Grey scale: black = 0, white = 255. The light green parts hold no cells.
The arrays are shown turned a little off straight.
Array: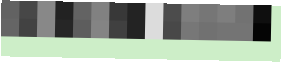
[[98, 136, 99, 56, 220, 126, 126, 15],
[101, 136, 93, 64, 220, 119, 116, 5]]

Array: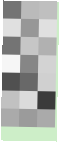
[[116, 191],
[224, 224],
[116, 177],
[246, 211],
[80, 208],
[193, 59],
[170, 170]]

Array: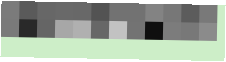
[[123, 103, 104, 114, 131, 92],
[122, 101, 176, 194, 15, 120]]

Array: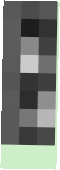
[[88, 86],
[92, 51],
[92, 64],
[90, 111],
[85, 63],
[90, 143],
[89, 183],
[89, 72]]

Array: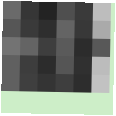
[[106, 35, 58],
[86, 46, 56],
[115, 62, 44],
[96, 44, 48],
[96, 52, 45]]

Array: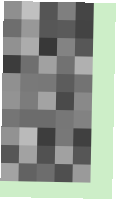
[[143, 85, 69],
[110, 87, 67],
[145, 56, 87],
[60, 161, 176],
[144, 120, 115],
[147, 163, 137],
[117, 108, 130],
[146, 61, 64],
[86, 81, 86],
[163, 109, 154]]

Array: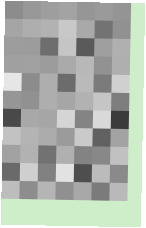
[[140, 158, 150, 148],
[165, 178, 169, 145],
[157, 110, 90, 176],
[160, 156, 184, 175],
[230, 174, 186, 208],
[150, 174, 178, 126],
[73, 166, 132, 59],
[194, 172, 202, 163],
[162, 114, 131, 193],
[106, 129, 78, 138],
[189, 181, 168, 185]]
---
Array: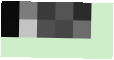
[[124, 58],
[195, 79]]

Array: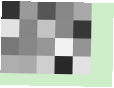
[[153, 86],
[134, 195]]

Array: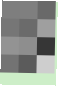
[[127, 105],
[107, 159]]

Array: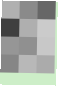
[[138, 103],
[175, 203]]

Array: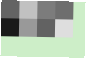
[[193, 124],
[153, 98]]

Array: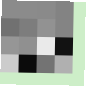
[[139, 138],
[125, 146]]
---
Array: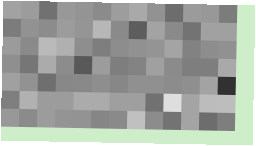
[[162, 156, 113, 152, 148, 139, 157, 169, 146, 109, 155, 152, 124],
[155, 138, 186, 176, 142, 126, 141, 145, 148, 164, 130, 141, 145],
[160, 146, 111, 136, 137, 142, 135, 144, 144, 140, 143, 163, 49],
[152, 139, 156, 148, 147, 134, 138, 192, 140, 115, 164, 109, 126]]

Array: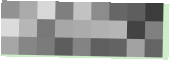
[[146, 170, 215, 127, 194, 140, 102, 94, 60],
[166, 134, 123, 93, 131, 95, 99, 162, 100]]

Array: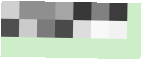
[[208, 143, 143, 165, 55, 129, 60]]

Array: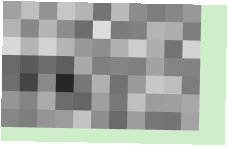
[[161, 190, 146, 198, 180, 116, 186, 140, 125, 135, 152],
[216, 180, 210, 180, 151, 142, 176, 205, 173, 115, 210],
[110, 69, 138, 39, 119, 176, 114, 154, 199, 189, 125],
[135, 126, 149, 155, 194, 142, 105, 156, 119, 116, 163]]

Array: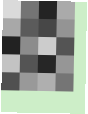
[[218, 116, 36, 170],
[34, 140, 204, 84],
[80, 153, 175, 117]]

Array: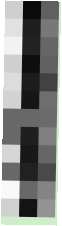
[[206, 11, 96],
[242, 34, 102],
[220, 28, 66],
[104, 104, 107],
[213, 24, 102],
[249, 104, 132]]

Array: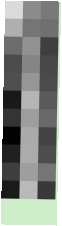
[[218, 139, 121],
[108, 145, 63],
[79, 150, 75],
[52, 157, 105],
[32, 171, 77],
[26, 185, 57]]

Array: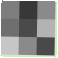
[[126, 56, 138],
[198, 138, 73]]
